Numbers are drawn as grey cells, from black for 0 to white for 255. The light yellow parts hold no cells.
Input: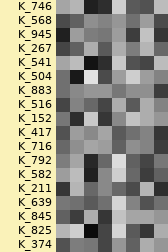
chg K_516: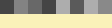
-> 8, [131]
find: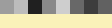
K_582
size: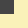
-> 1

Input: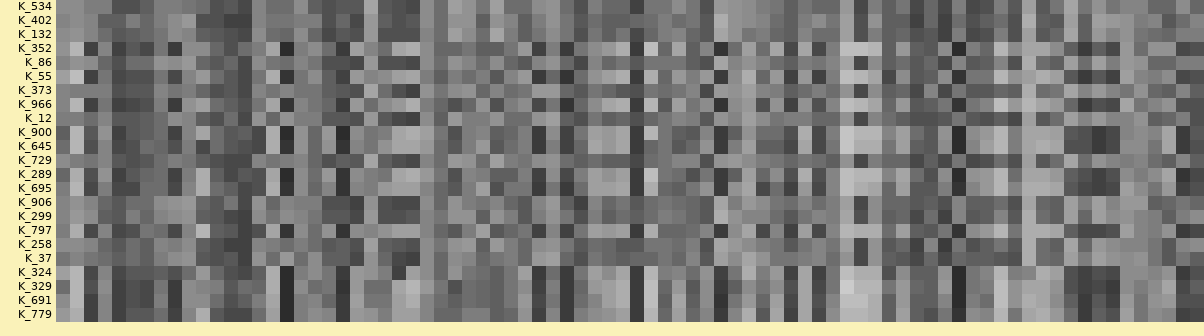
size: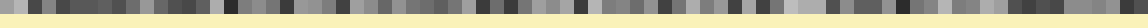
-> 82
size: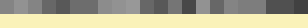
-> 22
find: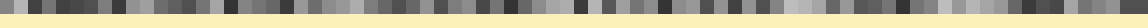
K_966
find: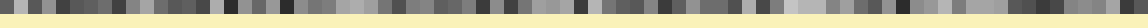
K_900
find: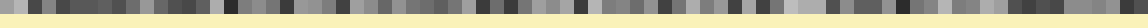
K_324

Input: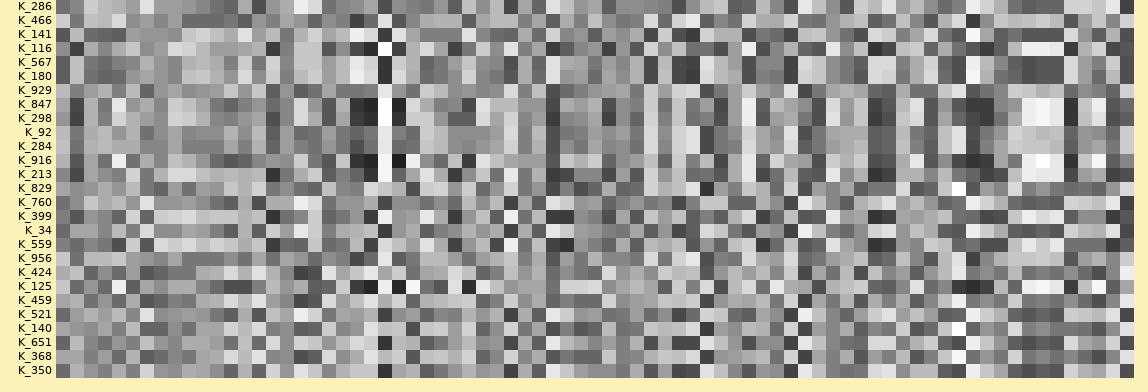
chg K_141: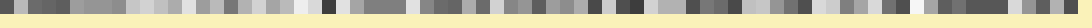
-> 65, [87]
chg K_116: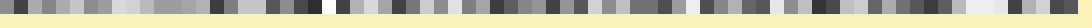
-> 73, [61]
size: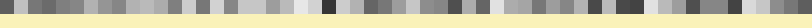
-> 58

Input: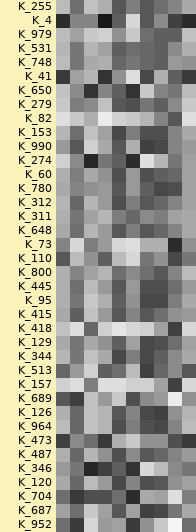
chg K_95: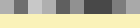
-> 2, [118]
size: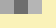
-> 3
